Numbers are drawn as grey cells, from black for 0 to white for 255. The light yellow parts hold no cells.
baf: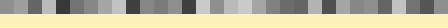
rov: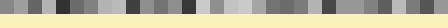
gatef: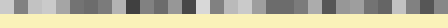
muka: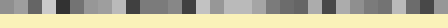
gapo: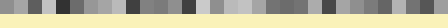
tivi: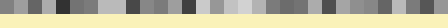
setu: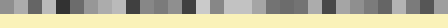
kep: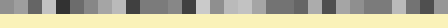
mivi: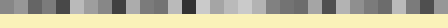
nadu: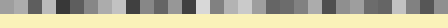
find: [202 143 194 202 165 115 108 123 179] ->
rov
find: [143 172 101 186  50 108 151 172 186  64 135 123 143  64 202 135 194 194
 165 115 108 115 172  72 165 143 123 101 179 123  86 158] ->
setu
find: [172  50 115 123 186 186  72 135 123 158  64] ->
tivi
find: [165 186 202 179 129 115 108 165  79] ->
mivi
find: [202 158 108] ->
gatef

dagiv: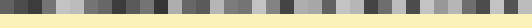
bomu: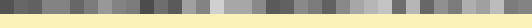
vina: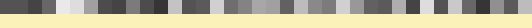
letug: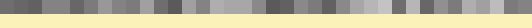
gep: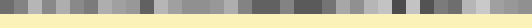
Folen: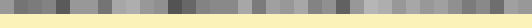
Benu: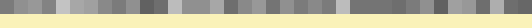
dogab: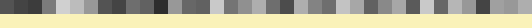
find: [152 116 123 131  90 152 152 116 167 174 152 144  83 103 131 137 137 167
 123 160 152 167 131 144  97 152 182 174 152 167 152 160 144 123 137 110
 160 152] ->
Folen
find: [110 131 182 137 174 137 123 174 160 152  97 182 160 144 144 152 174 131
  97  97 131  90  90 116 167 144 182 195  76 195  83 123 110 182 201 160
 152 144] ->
gep

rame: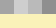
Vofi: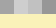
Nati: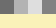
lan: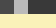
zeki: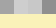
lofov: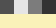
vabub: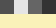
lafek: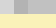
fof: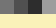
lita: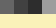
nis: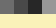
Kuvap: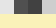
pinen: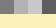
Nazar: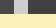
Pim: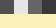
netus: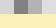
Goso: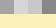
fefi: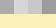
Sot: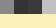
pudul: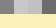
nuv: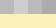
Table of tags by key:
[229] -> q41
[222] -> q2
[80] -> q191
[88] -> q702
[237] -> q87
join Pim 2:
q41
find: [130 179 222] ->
netus
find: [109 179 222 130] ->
Nati
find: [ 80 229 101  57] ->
Pim
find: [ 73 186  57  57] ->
lan
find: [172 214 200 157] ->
fefi
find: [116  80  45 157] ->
fof

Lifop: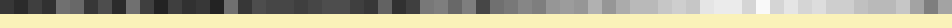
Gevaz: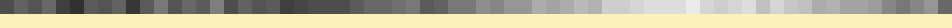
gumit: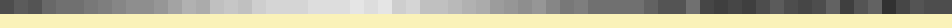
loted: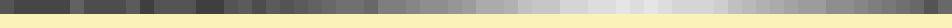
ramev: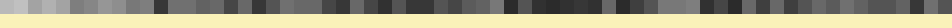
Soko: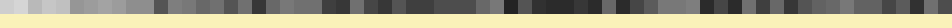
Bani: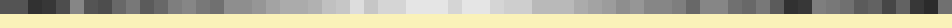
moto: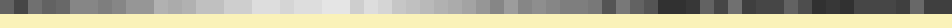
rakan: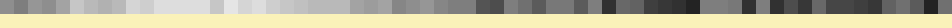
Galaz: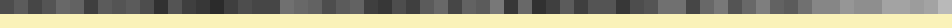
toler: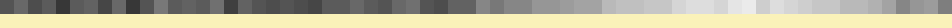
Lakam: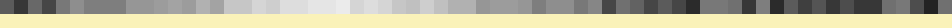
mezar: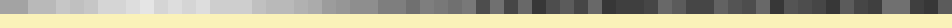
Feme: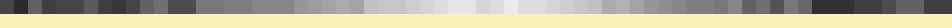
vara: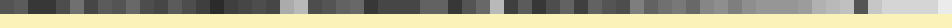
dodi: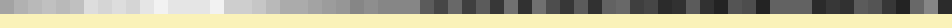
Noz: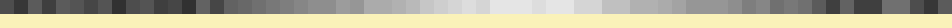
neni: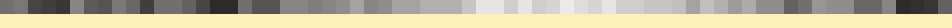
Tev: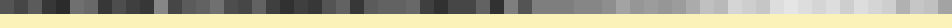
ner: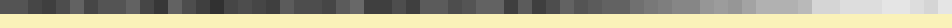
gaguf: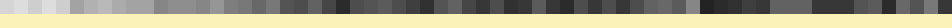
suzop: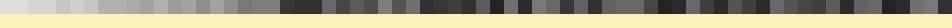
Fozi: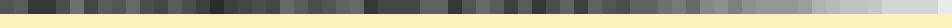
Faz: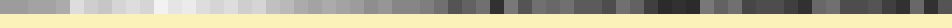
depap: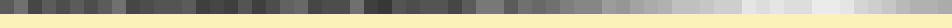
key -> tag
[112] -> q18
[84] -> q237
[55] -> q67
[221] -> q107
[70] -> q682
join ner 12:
q67
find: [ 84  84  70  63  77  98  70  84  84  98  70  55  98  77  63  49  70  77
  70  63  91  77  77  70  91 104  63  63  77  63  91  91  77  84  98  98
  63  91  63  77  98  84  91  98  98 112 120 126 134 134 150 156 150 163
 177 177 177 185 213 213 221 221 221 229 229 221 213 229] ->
ner

